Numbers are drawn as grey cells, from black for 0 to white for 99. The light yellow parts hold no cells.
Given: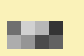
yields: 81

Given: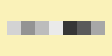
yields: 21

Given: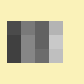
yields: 47

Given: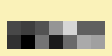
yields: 83

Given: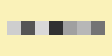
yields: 62

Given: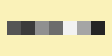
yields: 94

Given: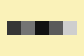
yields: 7

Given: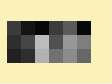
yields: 23
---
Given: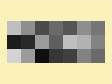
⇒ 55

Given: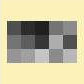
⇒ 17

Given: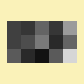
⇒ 21

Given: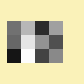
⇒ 71

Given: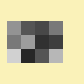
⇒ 33

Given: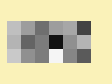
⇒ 61

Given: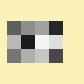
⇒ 55
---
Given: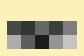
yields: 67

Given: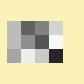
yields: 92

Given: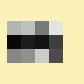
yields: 79

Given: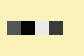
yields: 33

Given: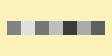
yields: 74

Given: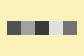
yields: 63

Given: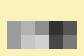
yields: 77

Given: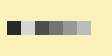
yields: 73

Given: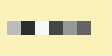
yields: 73

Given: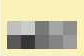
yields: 74
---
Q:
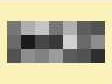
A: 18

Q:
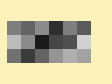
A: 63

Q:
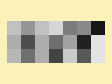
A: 88

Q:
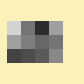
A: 53

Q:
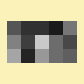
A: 37

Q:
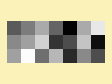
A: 30

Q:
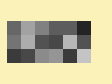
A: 76

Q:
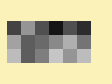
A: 73

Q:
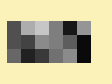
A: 4

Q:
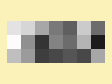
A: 65
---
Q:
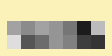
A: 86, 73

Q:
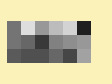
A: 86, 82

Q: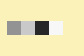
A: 96, 78

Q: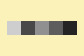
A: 80, 56

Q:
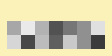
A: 91, 87

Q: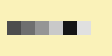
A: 87, 78
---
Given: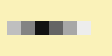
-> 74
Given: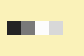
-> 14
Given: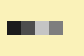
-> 11
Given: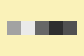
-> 63
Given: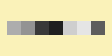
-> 67
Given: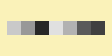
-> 78
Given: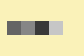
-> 39
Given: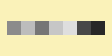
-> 54
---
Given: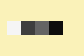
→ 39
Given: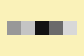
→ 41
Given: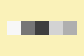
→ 82
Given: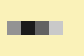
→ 38
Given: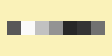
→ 20
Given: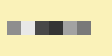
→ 63
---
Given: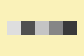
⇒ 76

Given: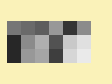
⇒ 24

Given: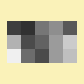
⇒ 29

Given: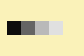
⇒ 39

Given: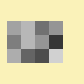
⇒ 39

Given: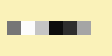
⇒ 5

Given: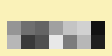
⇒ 48

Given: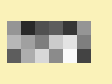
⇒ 54
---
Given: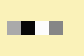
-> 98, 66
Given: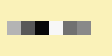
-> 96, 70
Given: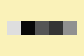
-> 86, 56
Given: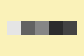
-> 89, 52
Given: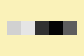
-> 89, 81
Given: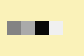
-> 93, 66
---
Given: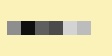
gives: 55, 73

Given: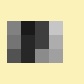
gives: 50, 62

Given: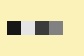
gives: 9, 50

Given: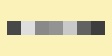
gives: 28, 24

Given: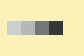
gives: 80, 21

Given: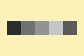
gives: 17, 35

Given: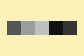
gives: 33, 20

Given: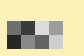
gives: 43, 80
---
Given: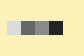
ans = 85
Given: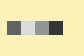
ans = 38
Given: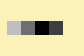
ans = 74
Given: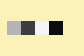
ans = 70
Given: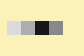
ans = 85
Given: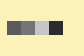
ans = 35
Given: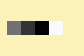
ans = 44
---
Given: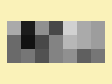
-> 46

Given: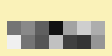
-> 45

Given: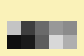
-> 10

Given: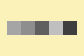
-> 55

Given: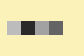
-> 16

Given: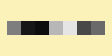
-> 9

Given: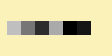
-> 46

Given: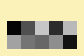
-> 45
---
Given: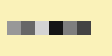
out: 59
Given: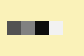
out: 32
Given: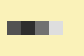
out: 32
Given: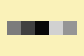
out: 48
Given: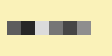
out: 36
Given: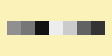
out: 56
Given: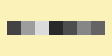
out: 26
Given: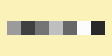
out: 60
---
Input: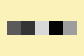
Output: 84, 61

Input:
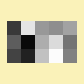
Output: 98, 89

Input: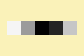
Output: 95, 77

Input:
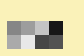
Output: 90, 76

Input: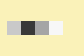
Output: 96, 78

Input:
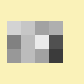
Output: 91, 82

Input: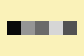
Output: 83, 58
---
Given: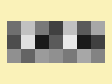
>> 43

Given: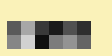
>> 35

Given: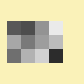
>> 34

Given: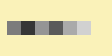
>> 48

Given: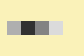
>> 68

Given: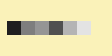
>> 12

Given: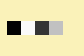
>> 1

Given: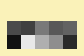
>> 29
